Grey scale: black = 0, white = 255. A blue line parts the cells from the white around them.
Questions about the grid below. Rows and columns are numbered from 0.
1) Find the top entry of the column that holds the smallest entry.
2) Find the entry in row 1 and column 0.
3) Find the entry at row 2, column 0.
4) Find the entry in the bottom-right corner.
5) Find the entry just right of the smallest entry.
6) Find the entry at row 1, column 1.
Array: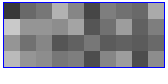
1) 56
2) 201
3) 149
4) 141
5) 105
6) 149

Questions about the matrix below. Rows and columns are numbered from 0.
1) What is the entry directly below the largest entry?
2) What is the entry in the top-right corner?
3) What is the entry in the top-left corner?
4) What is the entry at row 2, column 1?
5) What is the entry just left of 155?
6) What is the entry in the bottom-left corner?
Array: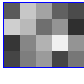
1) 69
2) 75
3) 90
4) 134
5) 126
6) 69

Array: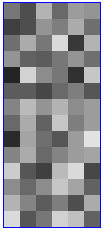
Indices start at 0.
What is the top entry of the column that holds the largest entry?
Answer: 148
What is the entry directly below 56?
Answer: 148
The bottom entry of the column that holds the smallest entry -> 218
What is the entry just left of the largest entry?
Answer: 156
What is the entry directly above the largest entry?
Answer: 156
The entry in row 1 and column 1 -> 78
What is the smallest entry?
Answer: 36
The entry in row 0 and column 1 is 78
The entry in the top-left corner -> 119
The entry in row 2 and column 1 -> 171
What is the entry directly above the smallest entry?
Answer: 148
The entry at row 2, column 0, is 111
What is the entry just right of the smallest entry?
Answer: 210
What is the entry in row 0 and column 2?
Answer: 179
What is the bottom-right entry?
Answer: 98
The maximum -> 226
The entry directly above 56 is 171
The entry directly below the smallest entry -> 92
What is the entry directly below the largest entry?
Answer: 164
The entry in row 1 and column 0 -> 64

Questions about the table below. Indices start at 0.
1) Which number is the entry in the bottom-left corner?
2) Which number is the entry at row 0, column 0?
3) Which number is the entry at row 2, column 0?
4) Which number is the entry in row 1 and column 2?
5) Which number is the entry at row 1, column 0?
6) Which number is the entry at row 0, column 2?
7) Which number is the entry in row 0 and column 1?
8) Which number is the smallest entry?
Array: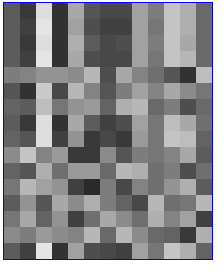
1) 92
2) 92
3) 92
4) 229
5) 92
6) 222
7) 57
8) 42

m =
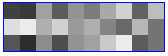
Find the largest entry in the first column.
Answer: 222
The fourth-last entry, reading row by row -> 202
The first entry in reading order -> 65
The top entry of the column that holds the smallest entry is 58
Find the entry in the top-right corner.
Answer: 189
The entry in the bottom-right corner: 116
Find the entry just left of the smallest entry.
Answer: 85
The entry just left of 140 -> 45
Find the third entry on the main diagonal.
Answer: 140
